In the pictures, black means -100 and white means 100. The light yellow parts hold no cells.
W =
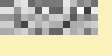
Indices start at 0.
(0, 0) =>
-11
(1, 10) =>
-15
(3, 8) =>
36
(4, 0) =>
33
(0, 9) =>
83
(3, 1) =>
62
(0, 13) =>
-12
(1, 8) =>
-24
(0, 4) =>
-16
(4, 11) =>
48
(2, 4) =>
25
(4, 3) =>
63
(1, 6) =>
87
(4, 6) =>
40
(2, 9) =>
40
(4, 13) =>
36
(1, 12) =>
-53
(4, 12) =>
-4
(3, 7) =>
39
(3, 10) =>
35

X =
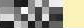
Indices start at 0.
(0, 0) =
0
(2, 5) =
-55
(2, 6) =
79
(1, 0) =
22
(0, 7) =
86
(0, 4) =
12
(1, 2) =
-10
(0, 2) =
-73
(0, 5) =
73
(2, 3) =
-50

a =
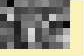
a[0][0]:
-33
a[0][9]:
-37
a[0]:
[-33, -93, -2, 6, -18, -2, 10, -16, -19, -37]
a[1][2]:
-50
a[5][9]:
60
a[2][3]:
-14
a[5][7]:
-4
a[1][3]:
-43
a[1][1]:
24
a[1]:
[12, 24, -50, -43, -30, -43, -54, -47, -38, -8]
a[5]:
[-35, -29, -66, -27, 60, -44, -19, -4, 33, 60]
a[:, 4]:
[-18, -30, -14, -2, 70, 60, 4]
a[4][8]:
-22
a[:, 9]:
[-37, -8, 3, -93, 34, 60, 32]
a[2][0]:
-68
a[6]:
[-54, 3, -66, -75, 4, -14, -59, -24, -22, 32]
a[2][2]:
-38
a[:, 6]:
[10, -54, -50, 35, -8, -19, -59]

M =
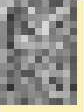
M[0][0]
38
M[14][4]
-1
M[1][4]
63
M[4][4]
-37
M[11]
[22, -14, -5, 29, 0, -12, 37, -37, -6, 25, -20]
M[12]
[-9, -61, -6, -3, 12, -15, 14, 26, -46, 27, -53]
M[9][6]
5
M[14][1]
21
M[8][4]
37
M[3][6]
69
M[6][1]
-52
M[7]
[30, 5, -30, -10, 17, 2, -16, 24, 2, 10, -15]
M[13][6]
-7
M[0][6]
15
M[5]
[5, -30, 36, 65, 20, -3, 26, 1, 6, -10, 9]
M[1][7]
-10
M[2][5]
17
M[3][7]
11
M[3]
[8, -38, -8, -35, 41, 13, 69, 11, -44, 19, 1]
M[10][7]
24
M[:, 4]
[-16, 63, 13, 41, -37, 20, 40, 17, 37, -3, -34, 0, 12, 10, -1]
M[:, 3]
[26, -15, -2, -35, -29, 65, 37, -10, 16, 24, -33, 29, -3, -6, -34]
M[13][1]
19
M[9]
[9, 6, -20, 24, -3, 16, 5, 34, -30, 18, -27]
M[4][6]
67
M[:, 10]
[-10, -31, -29, 1, -29, 9, -19, -15, -33, -27, -23, -20, -53, -8, -4]

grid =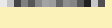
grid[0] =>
83
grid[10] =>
4
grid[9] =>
11
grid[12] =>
-74
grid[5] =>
8
